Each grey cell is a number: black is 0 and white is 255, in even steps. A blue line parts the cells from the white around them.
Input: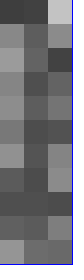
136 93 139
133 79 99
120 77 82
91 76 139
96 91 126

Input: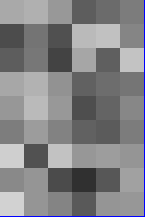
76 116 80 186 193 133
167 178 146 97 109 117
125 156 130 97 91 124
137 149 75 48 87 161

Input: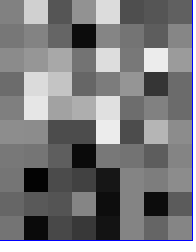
119 131 101 12 133 116 93 134
108 219 196 102 124 149 53 107
141 140 76 76 236 76 181 140
117 3 75 65 22 132 125 140
116 10 72 56 19 132 101 133

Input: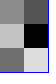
194 3

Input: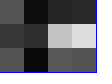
55 46 194 221

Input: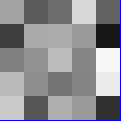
62 170 171 154 23
185 142 115 132 234

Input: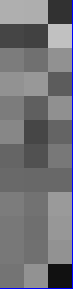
69 65 193
146 152 92
135 70 100
105 104 104
120 111 151
116 146 17

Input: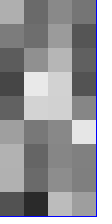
124 110 155 85
70 233 210 83
159 120 136 230
177 106 141 127

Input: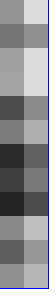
118 143
165 220
124 174
62 121
137 189
143 181
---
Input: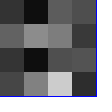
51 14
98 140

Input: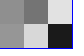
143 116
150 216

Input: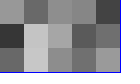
152 105
54 196

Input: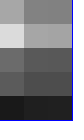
167 130
219 166

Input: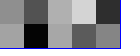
143 82
163 4

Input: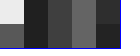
236 32
88 32

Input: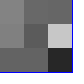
131 104
128 91
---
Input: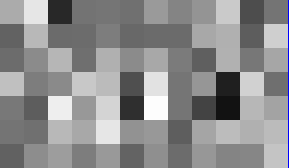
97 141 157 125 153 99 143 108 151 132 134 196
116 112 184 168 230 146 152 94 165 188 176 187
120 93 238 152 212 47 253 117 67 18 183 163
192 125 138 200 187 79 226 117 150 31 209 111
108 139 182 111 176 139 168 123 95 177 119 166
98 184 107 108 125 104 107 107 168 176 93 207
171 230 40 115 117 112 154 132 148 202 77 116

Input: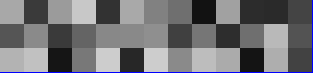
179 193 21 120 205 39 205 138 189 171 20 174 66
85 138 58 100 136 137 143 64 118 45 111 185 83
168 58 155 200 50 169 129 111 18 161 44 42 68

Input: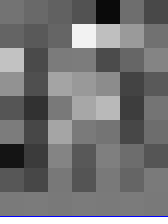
122 123 121 123 122 123 121
87 71 120 84 121 101 122
20 59 132 88 127 109 85
124 71 165 122 116 71 109
85 49 121 167 185 61 116
146 79 164 153 140 67 89
194 74 123 124 75 102 132
100 89 101 242 191 154 113
115 105 97 82 10 110 72

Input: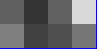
127 65 79 118
96 52 97 217

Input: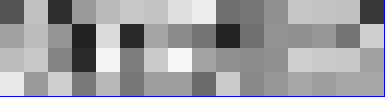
232 154 206 121 184 119 158 158 107 204 136 150 166 157 166 166
187 200 131 43 243 125 202 246 163 143 141 144 207 201 200 161
161 187 149 34 219 40 164 138 115 36 113 147 143 150 116 207
85 193 45 154 185 199 194 222 236 110 117 144 198 194 193 56

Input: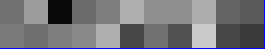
121 111 125 136 175 71 114 81 203 70 57
114 155 9 107 125 174 143 142 172 100 90

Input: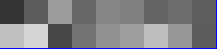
191 214 71 115 144 158 190 152 91
52 92 156 102 135 127 100 108 93
